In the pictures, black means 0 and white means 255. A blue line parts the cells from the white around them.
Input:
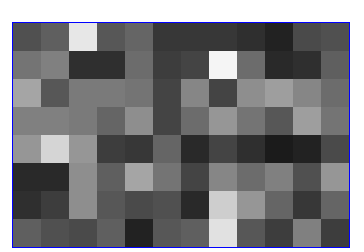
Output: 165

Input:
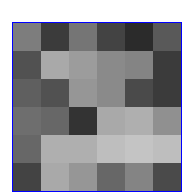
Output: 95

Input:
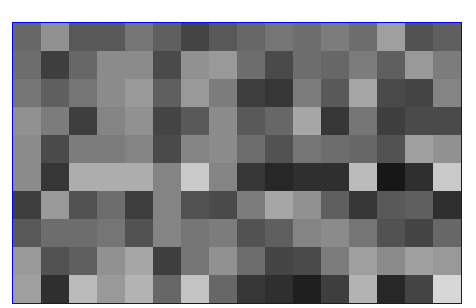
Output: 117

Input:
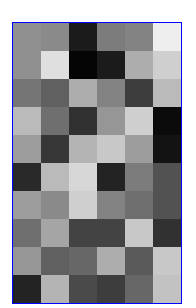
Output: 117

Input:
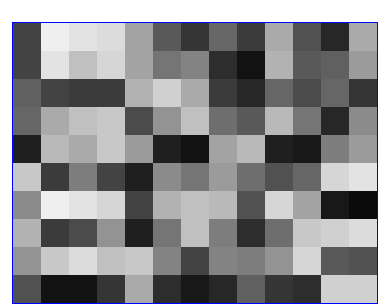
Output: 96

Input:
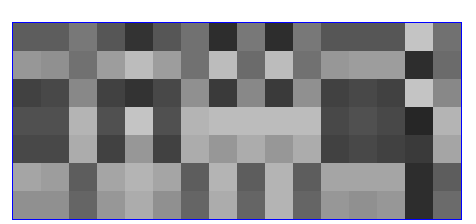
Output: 65

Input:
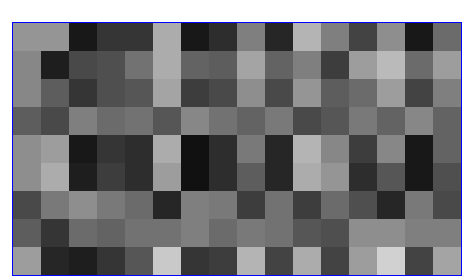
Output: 135

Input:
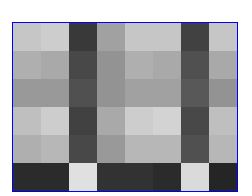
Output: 153
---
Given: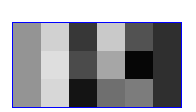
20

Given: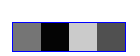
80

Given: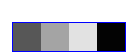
87

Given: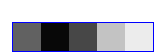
71

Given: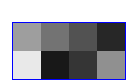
39

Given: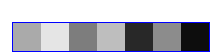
40

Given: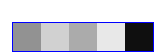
146

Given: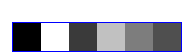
58

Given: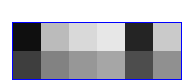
36
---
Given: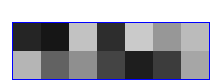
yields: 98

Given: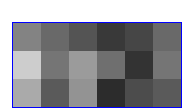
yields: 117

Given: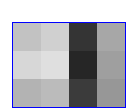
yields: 223

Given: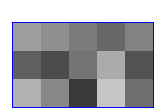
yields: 76

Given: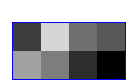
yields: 125

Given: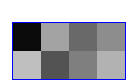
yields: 83

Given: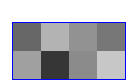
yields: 54
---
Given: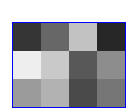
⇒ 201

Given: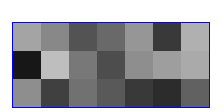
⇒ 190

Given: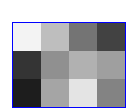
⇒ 144

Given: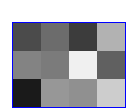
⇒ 123

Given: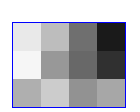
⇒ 152

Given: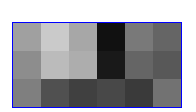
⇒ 187

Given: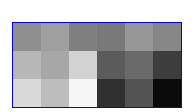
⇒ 167

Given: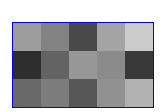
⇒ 99
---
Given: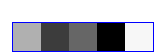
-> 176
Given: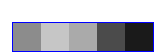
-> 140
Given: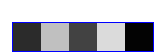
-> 43
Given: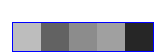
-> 189
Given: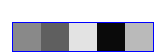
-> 137
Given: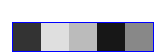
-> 51
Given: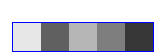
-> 231
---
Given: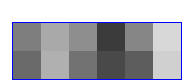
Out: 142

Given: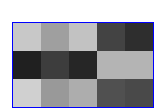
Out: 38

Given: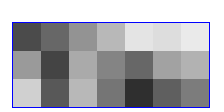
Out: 170

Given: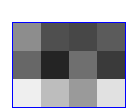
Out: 111

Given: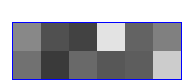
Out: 66

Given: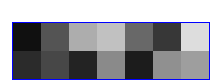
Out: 173
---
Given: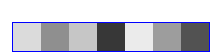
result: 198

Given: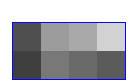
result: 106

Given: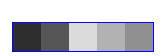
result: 219

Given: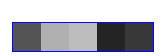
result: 189

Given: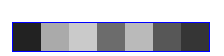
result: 202

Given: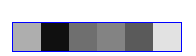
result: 111

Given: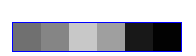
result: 200
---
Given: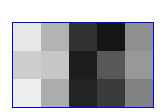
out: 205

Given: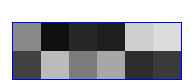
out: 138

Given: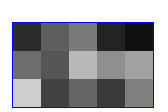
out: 109

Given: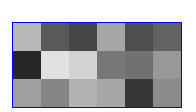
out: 39

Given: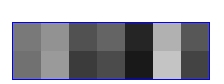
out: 121

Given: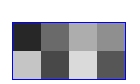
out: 39
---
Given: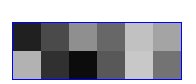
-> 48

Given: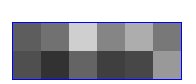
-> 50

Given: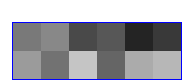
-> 114

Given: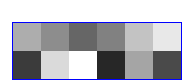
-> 218

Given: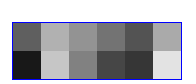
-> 198

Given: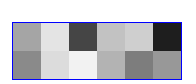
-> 220

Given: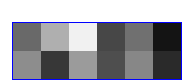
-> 55
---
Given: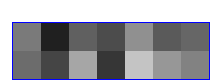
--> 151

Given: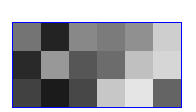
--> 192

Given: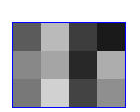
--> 40

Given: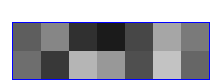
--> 195

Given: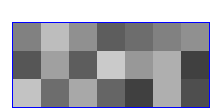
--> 175

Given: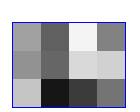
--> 217
